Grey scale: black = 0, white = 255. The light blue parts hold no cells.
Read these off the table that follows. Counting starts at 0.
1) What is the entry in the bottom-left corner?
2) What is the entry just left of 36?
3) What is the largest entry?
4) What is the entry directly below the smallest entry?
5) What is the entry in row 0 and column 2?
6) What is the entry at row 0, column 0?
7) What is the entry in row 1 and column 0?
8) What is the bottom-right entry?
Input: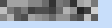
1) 135
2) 147
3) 206
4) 78
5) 163
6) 78
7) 191
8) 94

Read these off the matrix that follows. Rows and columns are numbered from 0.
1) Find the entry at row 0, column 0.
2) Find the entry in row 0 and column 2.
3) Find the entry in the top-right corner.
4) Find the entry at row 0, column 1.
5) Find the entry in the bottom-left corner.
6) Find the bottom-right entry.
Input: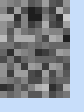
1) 146
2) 118
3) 146
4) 131
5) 131
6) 118

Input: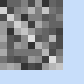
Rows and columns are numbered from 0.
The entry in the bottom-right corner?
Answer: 197
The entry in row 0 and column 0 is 51
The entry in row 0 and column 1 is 100
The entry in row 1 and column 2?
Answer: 128
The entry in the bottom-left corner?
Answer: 155
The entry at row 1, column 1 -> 75
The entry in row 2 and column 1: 209
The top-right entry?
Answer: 88
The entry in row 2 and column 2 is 140
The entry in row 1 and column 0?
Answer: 209

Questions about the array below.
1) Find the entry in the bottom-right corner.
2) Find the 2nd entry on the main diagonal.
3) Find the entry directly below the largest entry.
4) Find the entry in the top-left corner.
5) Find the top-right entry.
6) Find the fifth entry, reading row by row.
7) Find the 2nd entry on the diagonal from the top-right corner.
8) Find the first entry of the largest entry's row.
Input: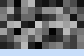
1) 117
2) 172
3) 131
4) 47
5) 18
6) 184
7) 117
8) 47

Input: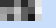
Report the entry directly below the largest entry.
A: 211
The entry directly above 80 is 111
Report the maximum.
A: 242
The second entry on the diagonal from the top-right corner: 80
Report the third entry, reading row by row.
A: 127

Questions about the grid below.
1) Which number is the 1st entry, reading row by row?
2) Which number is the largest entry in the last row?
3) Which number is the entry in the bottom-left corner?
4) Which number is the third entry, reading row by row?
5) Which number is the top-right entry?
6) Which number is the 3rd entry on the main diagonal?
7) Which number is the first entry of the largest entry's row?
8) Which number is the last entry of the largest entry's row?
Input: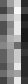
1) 96
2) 232
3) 67
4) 218
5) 41
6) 218
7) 67
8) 67

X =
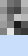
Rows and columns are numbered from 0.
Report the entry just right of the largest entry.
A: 69
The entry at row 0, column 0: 168
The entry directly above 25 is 198
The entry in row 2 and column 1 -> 114
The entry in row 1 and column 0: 141
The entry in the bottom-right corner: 54
